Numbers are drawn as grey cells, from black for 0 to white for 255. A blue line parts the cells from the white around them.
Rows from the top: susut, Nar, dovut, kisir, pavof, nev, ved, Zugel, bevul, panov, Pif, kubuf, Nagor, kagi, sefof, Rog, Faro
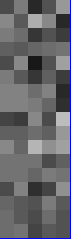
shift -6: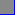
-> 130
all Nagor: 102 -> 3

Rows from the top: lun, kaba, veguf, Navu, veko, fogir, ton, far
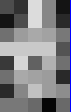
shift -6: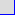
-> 214
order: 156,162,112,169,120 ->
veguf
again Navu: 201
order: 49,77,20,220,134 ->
lun
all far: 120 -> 1 2

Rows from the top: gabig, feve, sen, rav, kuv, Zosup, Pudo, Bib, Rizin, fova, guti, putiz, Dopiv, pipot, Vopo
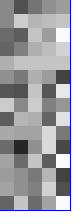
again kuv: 196
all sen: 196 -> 3
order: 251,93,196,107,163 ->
putiz
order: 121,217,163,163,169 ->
fova
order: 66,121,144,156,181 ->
Dopiv
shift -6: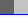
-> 94,190

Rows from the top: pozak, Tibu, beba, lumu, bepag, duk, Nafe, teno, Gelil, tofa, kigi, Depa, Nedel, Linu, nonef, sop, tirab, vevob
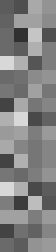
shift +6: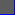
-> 98
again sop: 161
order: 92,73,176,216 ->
Linu
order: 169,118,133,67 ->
teno
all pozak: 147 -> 4
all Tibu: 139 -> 4

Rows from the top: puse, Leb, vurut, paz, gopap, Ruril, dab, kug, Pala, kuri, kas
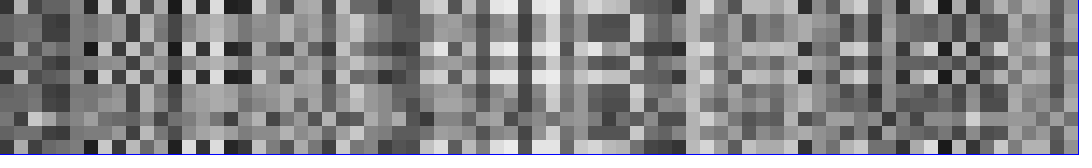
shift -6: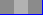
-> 133,172,133
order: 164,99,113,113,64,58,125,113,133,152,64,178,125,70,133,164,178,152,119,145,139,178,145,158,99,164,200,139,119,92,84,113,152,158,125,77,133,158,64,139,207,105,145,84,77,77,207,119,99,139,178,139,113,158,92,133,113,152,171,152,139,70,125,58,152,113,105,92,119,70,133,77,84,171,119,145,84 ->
Leb

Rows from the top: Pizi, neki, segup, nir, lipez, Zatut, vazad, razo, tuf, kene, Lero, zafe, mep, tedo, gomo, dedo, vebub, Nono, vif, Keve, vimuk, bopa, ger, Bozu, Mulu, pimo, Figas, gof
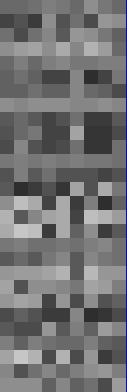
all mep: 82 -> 1 5 6 7 9
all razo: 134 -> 2 6 7 9
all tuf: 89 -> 1 3 9

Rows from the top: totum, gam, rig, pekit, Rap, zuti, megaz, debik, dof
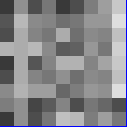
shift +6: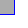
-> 178
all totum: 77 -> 3 6
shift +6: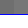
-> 117,125
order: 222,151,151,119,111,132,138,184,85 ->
gam
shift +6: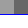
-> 164,109

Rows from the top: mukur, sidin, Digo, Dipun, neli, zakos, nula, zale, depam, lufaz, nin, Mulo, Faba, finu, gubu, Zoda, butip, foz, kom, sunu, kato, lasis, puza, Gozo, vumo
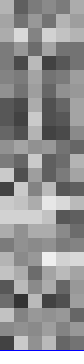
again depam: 87
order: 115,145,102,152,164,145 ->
nin
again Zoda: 210
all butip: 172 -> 1 3 4
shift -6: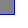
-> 125
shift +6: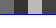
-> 114,57,192,72

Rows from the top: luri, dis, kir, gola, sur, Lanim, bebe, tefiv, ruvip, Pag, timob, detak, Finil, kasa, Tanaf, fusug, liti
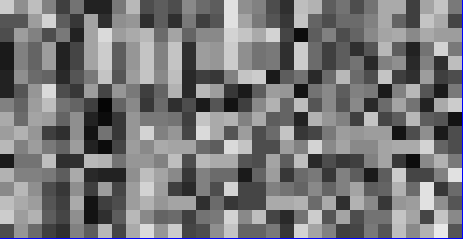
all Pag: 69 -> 14 23
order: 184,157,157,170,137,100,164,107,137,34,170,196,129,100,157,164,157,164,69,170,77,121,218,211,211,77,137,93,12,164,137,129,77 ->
timob

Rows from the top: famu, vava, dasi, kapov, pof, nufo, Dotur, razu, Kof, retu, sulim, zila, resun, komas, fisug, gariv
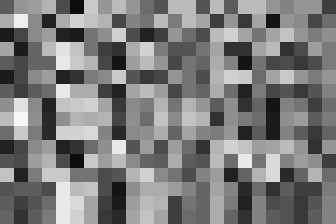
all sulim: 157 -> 4 11 13 19
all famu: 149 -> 2 8 10 20 22 23
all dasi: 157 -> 4
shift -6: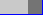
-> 195,195,110
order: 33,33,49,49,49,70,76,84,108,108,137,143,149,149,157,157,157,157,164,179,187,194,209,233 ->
sulim
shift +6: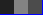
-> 39,137,82

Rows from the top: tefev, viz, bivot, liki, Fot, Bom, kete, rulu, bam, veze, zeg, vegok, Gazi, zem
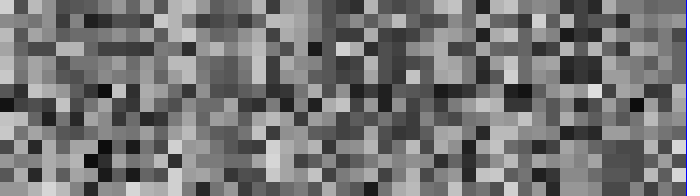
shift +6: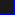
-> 32
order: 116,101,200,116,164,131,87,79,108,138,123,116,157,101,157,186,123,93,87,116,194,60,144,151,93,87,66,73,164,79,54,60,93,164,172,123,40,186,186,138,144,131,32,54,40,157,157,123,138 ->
veze

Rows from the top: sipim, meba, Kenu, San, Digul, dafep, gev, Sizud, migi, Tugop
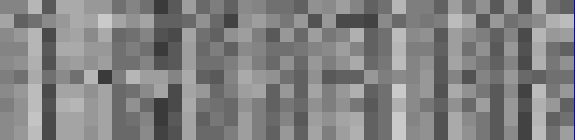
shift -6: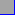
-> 158
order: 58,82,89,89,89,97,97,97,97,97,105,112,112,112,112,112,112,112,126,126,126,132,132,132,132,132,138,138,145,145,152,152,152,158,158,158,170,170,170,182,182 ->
sipim
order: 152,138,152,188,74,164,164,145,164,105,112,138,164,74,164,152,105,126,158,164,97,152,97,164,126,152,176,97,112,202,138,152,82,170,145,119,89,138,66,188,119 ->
gev
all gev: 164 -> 5 6 8 12 14 19 23
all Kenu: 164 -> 6 14
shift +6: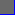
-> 111

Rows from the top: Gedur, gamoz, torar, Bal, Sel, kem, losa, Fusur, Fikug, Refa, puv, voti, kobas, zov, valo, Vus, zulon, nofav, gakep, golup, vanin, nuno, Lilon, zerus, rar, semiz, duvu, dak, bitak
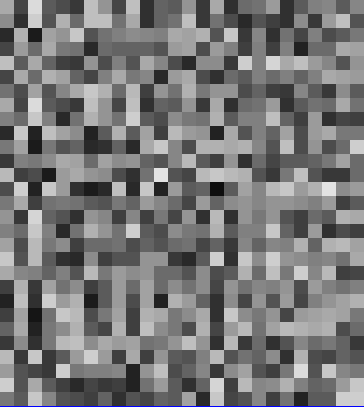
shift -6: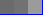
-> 101,108,149
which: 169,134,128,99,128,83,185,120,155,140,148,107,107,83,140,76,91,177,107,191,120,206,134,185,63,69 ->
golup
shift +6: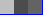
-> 197,82,105
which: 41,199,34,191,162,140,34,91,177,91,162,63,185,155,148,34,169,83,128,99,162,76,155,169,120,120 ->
Refa
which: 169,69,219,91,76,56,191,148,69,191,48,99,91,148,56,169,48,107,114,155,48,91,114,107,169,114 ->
Fusur

